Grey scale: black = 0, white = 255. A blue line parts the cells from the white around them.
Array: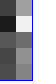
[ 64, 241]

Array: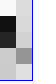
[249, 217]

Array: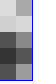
[220, 216]

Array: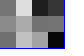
[117, 171, 163]

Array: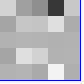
[211, 198, 179, 178, 175]

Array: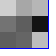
[207,  94, 189]

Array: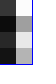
[ 54, 159]

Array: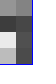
[149,  71]
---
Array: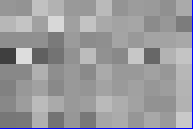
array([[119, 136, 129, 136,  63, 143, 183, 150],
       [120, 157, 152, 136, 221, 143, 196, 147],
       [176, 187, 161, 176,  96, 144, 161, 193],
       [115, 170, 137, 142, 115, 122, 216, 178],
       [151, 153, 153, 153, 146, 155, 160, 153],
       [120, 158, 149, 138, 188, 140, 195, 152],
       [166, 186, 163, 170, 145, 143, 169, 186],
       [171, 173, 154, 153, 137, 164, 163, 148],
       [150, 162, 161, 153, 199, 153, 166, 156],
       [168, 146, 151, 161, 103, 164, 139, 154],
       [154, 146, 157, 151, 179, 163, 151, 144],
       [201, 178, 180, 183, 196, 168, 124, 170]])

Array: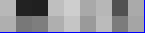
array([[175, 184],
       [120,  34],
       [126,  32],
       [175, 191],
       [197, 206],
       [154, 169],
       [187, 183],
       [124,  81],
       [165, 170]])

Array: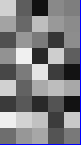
array([[110, 239,  58, 209,  71, 146,  80, 163, 209],
       [151, 211,  88,  98, 123, 240, 151, 104,  93],
       [167, 193,  41, 170, 229,  40, 122, 190,  17],
       [ 84,  60,  83, 189,  60, 206,  53, 153, 137],
       [121, 201,  18, 168,  19,  94, 141, 139, 126]])

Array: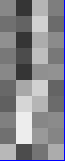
array([[184, 112, 128,  96, 104, 136, 120, 144, 112, 136],
       [ 76, 237, 237, 214, 168,  53,  76,  53,  99,  53],
       [116, 153, 135, 181, 209, 144, 190, 172, 209, 181],
       [172, 133, 139, 107, 100, 146, 120, 139, 107, 126]])

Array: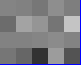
array([[118, 130, 108, 132],
       [102, 130, 163, 129],
       [ 50, 133, 149, 119],
       [156, 139, 117, 142],
       [ 83, 131, 196, 126]])

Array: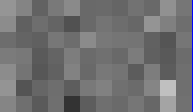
array([[133, 148, 140, 123, 109, 140, 149],
       [111,  84, 116, 120, 100,  96, 132],
       [ 90, 102,  87,  90,  96, 110,  98],
       [111, 110,  97, 100, 119, 100, 121],
       [ 51,  93, 130, 125, 109,  81, 138],
       [ 93, 121, 105, 107, 139, 105, 105],
       [111, 129, 120, 112, 120, 116, 106],
       [106, 112, 116, 105, 117, 109, 101],
       [118, 107,  92, 124, 116, 103, 114],
       [103, 133, 125,  96,  97, 148, 105],
       [164, 192,  92,  89,  85, 128, 145],
       [113, 111, 111, 108, 118, 110, 118]])

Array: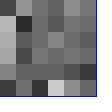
array([[ 61, 131, 165, 174, 183,  71],
       [110,  97,  73,  91,  44, 148],
       [ 52,  99, 117, 107, 107, 114],
       [203,  98, 106, 132,  89,  98],
       [141,  80, 116, 107, 115, 141],
       [102,  58, 105,  94, 109, 118]])
